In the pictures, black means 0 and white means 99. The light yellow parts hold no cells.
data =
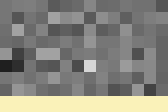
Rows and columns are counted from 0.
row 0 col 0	46
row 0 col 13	33
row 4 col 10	52
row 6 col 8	51
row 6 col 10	46
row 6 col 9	43
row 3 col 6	44
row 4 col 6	47
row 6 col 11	37
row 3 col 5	48
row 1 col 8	55
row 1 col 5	54
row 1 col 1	33
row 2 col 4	33
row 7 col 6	52
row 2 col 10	56
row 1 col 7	35
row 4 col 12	54
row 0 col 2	49
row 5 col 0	12
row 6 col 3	48
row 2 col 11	41
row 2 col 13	41
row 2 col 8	36
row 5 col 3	35
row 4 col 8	44
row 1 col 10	37
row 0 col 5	39
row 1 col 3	41
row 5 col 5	50
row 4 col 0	58
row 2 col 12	45
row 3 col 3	41
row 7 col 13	41
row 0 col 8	41

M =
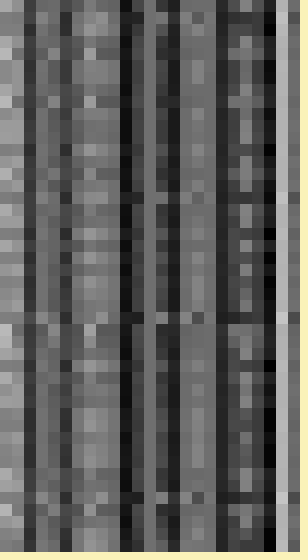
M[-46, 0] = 65
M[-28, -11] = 10
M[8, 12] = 43
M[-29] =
[66, 55, 24, 40, 41, 28, 34, 47, 40, 38, 6, 27, 43, 21, 12, 41, 42, 42, 16, 30, 50, 31, 13, 69, 41]
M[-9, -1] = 41
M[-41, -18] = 50
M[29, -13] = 43
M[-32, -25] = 68
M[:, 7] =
[47, 51, 57, 46, 60, 50, 49, 45, 60, 48, 43, 44, 57, 44, 52, 46, 53, 47, 43, 58, 45, 57, 44, 56, 51, 46, 46, 62, 54, 44, 58, 48, 46, 43, 55, 57, 47, 53, 55, 48, 44, 46, 56, 44, 55, 57]
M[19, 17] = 44
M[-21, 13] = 25
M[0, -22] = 40
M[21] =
[50, 50, 18, 44, 38, 18, 46, 57, 51, 45, 10, 23, 43, 31, 13, 43, 51, 44, 14, 28, 30, 23, 1, 70, 39]
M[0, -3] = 13
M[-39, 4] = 39
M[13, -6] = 24
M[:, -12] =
[21, 45, 32, 21, 18, 27, 26, 22, 18, 26, 23, 23, 31, 24, 19, 25, 43, 21, 23, 33, 22, 31, 24, 30, 27, 25, 49, 17, 19, 22, 33, 21, 25, 23, 29, 32, 26, 28, 29, 21, 23, 49, 18, 24, 29, 37]
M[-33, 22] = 9
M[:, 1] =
[56, 47, 49, 56, 44, 57, 57, 57, 43, 58, 60, 60, 50, 61, 51, 59, 46, 55, 60, 48, 57, 50, 61, 51, 56, 60, 48, 42, 49, 59, 48, 55, 60, 60, 52, 49, 59, 54, 52, 55, 60, 48, 47, 61, 52, 46]
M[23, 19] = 27
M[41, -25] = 49
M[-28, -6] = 24
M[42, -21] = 48
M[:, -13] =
[43, 43, 43, 43, 43, 43, 43, 43, 43, 43, 43, 43, 43, 43, 43, 43, 43, 43, 43, 43, 43, 43, 43, 43, 43, 43, 43, 43, 43, 43, 43, 43, 43, 43, 43, 43, 43, 43, 43, 43, 43, 43, 43, 43, 43, 43]
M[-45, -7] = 13
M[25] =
[56, 60, 21, 43, 34, 24, 40, 46, 47, 43, 6, 25, 43, 25, 10, 42, 48, 42, 14, 24, 45, 24, 7, 69, 43]
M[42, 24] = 40
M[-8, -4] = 23
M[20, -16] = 39
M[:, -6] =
[30, 19, 28, 29, 42, 25, 25, 28, 43, 25, 24, 25, 28, 24, 35, 24, 21, 30, 24, 28, 28, 28, 24, 27, 26, 24, 15, 44, 37, 27, 28, 31, 24, 25, 27, 28, 24, 27, 27, 31, 25, 15, 39, 24, 27, 26]
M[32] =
[56, 60, 21, 43, 34, 24, 40, 46, 47, 43, 6, 25, 43, 25, 10, 42, 48, 42, 14, 24, 45, 24, 7, 69, 43]
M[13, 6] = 38
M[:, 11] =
[27, 14, 22, 27, 29, 25, 25, 27, 29, 25, 26, 26, 22, 26, 28, 25, 15, 27, 26, 21, 27, 23, 26, 23, 25, 25, 12, 29, 28, 26, 21, 27, 25, 26, 23, 22, 25, 24, 23, 27, 26, 12, 28, 26, 23, 19]
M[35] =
[49, 49, 18, 44, 38, 18, 46, 57, 52, 45, 10, 22, 43, 32, 13, 44, 50, 44, 14, 28, 28, 23, 1, 71, 39]
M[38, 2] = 18

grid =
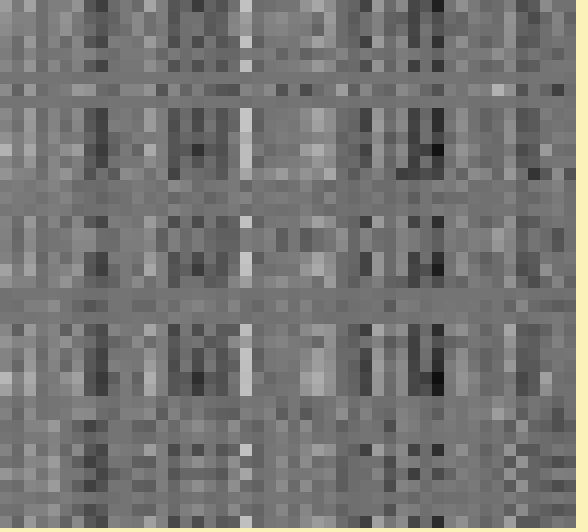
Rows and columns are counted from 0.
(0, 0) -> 61
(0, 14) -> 33
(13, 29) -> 41
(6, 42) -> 45
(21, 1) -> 44
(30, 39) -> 45
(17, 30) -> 45
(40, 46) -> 30
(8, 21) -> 45
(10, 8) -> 26
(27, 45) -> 38
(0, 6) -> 57
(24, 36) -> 45
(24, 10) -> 45
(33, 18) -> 42
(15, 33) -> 46
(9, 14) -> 32
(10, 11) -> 45
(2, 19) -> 52
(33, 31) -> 43
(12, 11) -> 39
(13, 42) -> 53
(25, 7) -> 33
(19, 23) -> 36
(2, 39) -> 45
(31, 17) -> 34
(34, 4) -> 45
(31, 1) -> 50
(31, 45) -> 62
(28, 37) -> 38
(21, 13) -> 49
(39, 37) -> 39
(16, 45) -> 44
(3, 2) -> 59
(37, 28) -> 42
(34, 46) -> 31
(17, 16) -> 43
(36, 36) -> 45
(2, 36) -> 33
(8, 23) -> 44

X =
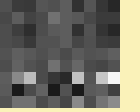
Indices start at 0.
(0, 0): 31
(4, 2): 34
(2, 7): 32
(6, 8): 77
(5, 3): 29
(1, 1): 36
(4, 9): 37
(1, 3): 29
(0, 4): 31
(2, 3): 30
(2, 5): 36
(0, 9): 15
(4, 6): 35
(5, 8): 27
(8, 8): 45
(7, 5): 32
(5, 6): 40
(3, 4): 32
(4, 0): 32
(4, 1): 37
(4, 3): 31
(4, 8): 33
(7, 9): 25
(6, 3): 29
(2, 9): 15
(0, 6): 19
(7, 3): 38
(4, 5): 29
